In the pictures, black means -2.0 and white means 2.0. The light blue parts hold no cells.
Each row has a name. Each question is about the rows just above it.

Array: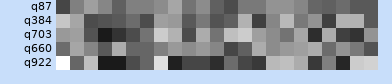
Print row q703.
[ 0.4  0.5 -0.7 -1.6 -1.2 -0.8 -0.2  1.2  0.8 -0.8  0.7 -0.2  1.0  1.2
  0.5  0.2 -0.2  0.6 -1.3  0.7 -1.0 -1.2  0.3]
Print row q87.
[-0.9  0.0  0.5  0.1 -0.5  0.0  0.0  0.2  0.6 -0.2  0.2 -0.5 -0.8 -0.1
 -0.1  0.3  0.3  0.1 -0.4 -0.5 -0.3 -0.6 -0.6]
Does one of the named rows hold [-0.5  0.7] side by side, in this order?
yes
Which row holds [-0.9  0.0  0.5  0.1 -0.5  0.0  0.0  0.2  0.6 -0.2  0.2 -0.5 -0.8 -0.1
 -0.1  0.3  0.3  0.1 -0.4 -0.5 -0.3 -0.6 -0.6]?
q87

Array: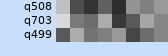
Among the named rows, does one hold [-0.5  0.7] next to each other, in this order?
no
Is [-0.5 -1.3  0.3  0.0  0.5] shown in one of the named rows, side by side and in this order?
no
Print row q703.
[ 1.4 -0.1 -0.3  0.7 -1.1 -0.6  0.6  0.1]
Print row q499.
[-0.6  0.7 -0.2  0.0  0.4 -0.9 -0.3  0.1]
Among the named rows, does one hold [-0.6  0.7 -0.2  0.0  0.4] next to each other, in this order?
yes
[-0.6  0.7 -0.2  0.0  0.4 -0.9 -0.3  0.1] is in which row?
q499

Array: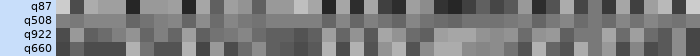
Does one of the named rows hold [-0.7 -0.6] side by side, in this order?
no
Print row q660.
[-0.9 -0.4 -0.8 -0.8 -0.8  0.8 -0.2 -0.7 -0.7  0.8 -0.9  0.4 -0.8 -0.3
  0.2 -0.5 -0.6 -0.8 -0.6  0.8 -0.8  0.8 -0.7  0.3  0.8 -0.7  0.2  0.7
  0.7  0.2  0.1  0.2 -0.2 -0.7  0.8 -0.4 -0.7  0.7 -0.1  0.4 -0.8  0.1
 -0.8 -0.6  0.2 -0.9]
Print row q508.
[ 0.0 -0.1  0.1  0.1  0.1 -0.4 -0.2  0.0  0.1 -0.4  0.2 -0.3  0.1 -0.1
 -0.2  0.0  0.0  0.0  0.0 -0.4  0.1 -0.4  0.0 -0.2 -0.4  0.1 -0.2 -0.3
 -0.4 -0.2 -0.2 -0.2 -0.1  0.0 -0.4 -0.1  0.1 -0.3 -0.1 -0.3  0.1 -0.2
  0.1 -0.1 -0.2  0.0]

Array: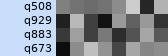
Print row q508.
[ 0.0 -0.2 -0.3 -0.2  0.2  1.2 -1.4  0.8]
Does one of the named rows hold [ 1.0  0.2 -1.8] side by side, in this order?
no
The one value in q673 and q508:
[0.2]
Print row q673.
[-1.8  0.2  1.0  0.3 -0.9  0.6  0.1  0.2]

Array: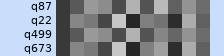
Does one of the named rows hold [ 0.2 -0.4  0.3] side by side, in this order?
no
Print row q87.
[-1.1 -0.6  0.4  0.2 -0.8  0.8 -0.7  0.9 -0.5  0.3 -0.3]
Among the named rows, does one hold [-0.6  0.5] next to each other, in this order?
no
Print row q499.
[-1.1 -0.6  0.4  0.2 -0.8  0.8 -0.7  0.1 -0.4  0.3 -0.3]
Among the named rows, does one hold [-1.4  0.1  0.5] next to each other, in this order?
no
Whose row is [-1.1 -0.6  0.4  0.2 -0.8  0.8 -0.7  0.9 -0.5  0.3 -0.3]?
q87

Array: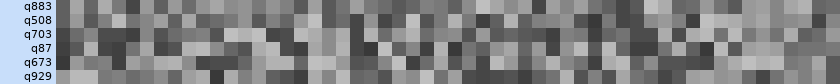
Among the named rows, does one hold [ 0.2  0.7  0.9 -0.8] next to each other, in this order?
no
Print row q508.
[-0.5  0.4 -0.6  0.0  0.9 -0.2  0.1  0.5 -0.5  0.6 -0.5 -0.3 -0.1  0.3
 -0.6  0.0 -0.4  0.4  1.0 -0.6 -0.3 -0.9  0.3 -0.9 -0.5  1.0 -0.7 -0.1
  0.8 -0.1 -1.0 -0.5  0.8 -0.5  0.0  0.1  0.3 -0.7 -1.1 -0.1 -0.9 -0.8
  0.2  0.4  0.0 -1.0  1.0  0.8  0.7  0.4  0.6  0.1  0.2  0.3 -0.9  0.1]
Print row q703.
[-0.9 -0.3  0.1 -0.8 -0.8 -1.0  0.1 -0.7 -0.3 -0.1  0.0 -0.7  1.0  0.8
  1.0 -0.9 -0.8  0.9  0.7  0.2  0.7 -0.9  0.8 -0.3  0.4  0.8 -0.3  0.1
  0.2 -0.7  0.4 -0.6 -0.4 -0.6 -0.7 -1.0  0.0 -0.1 -1.0 -0.4 -0.2 -0.8
 -0.8  0.7 -0.8  0.7  0.9 -0.2  0.9 -0.1  0.3 -0.2  0.7 -0.5 -0.3  0.4]
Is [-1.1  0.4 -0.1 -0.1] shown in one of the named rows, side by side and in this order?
no
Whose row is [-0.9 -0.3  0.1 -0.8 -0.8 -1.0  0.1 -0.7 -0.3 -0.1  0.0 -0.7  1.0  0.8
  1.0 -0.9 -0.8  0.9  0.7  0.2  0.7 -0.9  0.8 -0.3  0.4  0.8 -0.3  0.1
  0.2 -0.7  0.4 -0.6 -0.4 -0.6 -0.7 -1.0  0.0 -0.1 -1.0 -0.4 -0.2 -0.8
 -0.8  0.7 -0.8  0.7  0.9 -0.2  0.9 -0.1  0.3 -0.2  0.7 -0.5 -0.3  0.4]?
q703

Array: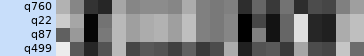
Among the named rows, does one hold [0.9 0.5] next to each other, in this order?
yes
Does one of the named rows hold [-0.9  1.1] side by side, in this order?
yes
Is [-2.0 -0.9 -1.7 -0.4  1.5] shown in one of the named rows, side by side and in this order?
yes
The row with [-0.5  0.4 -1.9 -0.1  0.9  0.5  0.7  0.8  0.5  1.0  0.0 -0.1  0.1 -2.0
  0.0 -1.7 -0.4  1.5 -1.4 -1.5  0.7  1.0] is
q87
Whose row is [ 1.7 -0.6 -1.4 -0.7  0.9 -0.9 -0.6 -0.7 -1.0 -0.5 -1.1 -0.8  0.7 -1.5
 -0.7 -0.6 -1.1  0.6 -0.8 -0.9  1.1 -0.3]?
q499
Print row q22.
[ 1.2  0.6 -1.9 -0.2  0.9  0.5  0.7  0.8  0.5  1.0  0.0 -0.1  0.1 -2.0
 -0.9 -1.7 -0.4  1.5 -1.4 -1.5  0.7  1.0]
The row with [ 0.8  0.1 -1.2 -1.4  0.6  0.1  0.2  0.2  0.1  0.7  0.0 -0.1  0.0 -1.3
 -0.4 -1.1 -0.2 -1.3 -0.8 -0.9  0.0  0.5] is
q760

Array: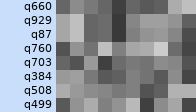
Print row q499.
[-0.6  0.3  0.7  0.0  0.3  0.9 -1.0  0.2  0.6 -0.9]
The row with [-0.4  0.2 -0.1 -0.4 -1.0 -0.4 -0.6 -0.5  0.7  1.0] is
q660
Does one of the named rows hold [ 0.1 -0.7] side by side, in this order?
yes
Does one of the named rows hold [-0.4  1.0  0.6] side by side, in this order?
no
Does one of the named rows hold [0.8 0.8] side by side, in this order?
yes

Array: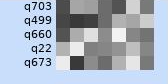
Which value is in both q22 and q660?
[0.1]
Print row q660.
[-0.7  0.7  1.5  0.2  1.8  0.1 -0.2]
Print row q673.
[ 1.7 -1.1  0.2 -0.3  0.8  1.6 -0.1]
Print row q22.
[0.8 1.7 0.0 0.1 0.3 1.0 0.1]
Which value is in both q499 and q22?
[0.8]
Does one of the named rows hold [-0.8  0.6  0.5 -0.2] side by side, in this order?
no

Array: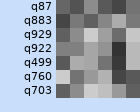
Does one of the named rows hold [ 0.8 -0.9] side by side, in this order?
yes
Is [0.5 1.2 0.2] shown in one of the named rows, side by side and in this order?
no
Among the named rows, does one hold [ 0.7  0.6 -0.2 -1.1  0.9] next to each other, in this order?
yes
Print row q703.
[-0.5  0.2  1.2  1.0  0.4 -0.5]
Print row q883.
[-0.9 -0.1 -0.5  0.1  0.7 -0.1]

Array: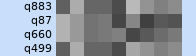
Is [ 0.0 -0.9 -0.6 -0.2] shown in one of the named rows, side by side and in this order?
no
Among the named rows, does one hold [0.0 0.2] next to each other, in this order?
yes
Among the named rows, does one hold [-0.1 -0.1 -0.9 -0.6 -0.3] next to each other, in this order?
no
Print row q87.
[ 0.8  0.4 -0.2 -0.1 -0.9  0.1 -1.0 -0.6 -0.7]
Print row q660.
[ 0.8  0.4 -0.2 -0.1  0.0 -0.9 -0.6 -0.3 -0.1]
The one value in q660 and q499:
[0.0]

